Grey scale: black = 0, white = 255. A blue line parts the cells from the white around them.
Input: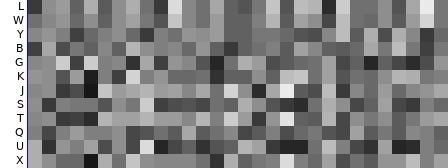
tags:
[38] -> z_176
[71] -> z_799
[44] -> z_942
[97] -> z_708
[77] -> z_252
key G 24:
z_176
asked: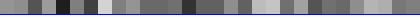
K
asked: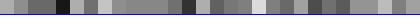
X
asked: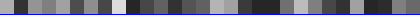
U
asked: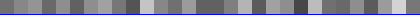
W
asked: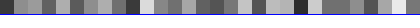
L

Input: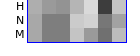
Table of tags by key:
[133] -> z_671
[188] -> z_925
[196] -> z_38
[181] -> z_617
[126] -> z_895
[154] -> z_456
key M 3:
z_38
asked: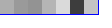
H

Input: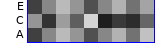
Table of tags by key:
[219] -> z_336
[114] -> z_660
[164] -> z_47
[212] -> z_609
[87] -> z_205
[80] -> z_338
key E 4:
z_338
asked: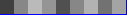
E

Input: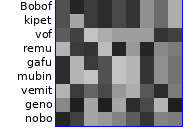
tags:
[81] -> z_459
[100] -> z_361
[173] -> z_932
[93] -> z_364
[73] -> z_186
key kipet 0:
z_459
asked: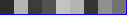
gafu

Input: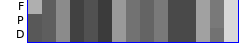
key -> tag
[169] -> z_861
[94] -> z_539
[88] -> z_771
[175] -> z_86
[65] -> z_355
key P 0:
z_771
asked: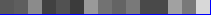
P
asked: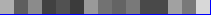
F

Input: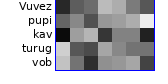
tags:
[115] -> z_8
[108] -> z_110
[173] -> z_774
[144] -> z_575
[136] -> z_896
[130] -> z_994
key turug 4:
z_896
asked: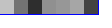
vob
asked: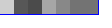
turug
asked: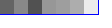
pupi
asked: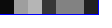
kav

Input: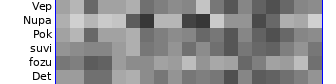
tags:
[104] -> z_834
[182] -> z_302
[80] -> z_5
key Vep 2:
z_834
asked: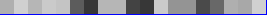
Nupa

